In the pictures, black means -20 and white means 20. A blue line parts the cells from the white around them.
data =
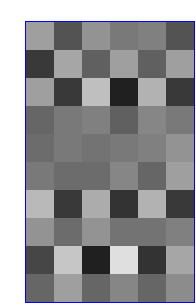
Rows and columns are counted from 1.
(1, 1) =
5
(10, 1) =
-4
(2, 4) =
5
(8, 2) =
-3
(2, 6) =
5
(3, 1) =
5
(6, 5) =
-4
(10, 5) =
-4
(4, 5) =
1
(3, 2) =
-11
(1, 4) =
-1
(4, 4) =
-5
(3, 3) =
10
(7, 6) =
-11
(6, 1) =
-1
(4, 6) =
-1
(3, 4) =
-15
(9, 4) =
15
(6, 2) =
-3

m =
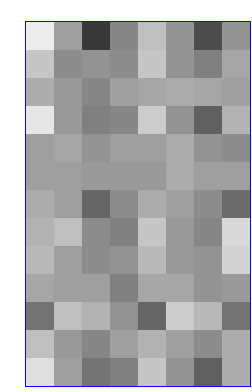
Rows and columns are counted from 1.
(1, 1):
17
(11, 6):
12
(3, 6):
7
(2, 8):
6
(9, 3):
2
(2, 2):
2
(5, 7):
3
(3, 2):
4
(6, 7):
5
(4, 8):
8
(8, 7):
1
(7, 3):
-4
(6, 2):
5
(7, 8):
-3
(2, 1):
11
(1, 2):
5
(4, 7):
-5
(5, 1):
5
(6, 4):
4
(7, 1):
7
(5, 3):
3
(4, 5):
12
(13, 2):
5
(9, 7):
3
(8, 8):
14
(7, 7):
2
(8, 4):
0
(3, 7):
6
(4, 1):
16
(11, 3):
8
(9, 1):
9
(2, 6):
3

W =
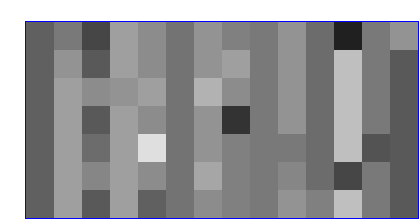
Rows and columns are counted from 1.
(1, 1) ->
-5
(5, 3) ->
-3
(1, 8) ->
0
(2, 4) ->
5
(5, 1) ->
-5
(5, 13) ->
-7
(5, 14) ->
-6
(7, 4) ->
5
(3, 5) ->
5
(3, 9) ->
-1
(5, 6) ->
-2
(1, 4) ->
5
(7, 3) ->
-6
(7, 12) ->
10
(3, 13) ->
-1
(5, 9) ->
-1
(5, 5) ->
15
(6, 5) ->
2
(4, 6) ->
-2
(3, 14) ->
-6
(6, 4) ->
5
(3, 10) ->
3
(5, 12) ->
10
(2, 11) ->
-3
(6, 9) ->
-1
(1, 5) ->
2
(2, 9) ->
-1
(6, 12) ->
-9
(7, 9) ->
-1

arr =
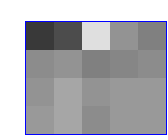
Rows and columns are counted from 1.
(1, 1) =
-11
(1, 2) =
-8
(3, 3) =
3
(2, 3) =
0
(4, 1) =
4
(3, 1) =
3

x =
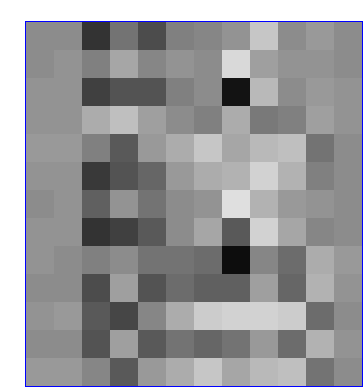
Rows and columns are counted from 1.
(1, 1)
2
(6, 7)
7
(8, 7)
6
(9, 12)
4
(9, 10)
-3
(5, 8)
6
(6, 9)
13
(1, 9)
11
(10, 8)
-5
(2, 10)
3
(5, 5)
4
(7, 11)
3
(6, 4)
-7
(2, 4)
6
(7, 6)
2
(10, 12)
3
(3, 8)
-17
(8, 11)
1
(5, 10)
10
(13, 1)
4
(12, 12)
3
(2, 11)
3
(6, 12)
2
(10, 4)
5
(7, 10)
4
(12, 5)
-6
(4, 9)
-1
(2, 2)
3
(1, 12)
2
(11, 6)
7
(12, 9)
4
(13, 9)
9
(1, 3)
-12
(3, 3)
-10
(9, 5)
-2

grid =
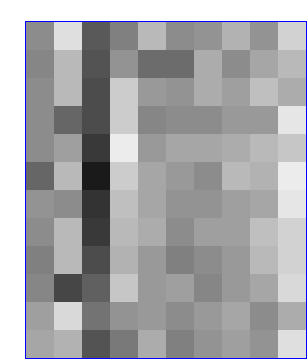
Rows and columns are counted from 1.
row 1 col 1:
2
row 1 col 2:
15
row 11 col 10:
7
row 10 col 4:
11
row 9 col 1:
0
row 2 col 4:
3
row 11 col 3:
-2
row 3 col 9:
10
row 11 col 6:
2
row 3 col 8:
5
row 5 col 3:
-11
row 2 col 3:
-7
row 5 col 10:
11
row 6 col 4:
12
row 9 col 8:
4
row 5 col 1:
2
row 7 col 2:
2
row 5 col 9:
9
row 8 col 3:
-11
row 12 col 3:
-7
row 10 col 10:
14
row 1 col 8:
8
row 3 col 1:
2
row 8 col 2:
9
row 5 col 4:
17
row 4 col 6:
2
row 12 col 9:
3
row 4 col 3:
-8
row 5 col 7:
6
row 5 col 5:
4
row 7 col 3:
-12
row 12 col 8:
5
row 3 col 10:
7
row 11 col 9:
2

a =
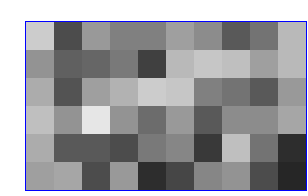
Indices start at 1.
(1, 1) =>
12
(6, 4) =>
4
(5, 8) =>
10
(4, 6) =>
4
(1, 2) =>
-8
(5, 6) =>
1
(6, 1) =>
5
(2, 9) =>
5
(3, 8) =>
-2
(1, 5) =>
0
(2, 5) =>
-10
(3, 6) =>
11
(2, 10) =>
9
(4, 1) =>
10
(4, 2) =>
3
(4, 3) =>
16
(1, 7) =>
2
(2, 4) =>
-1
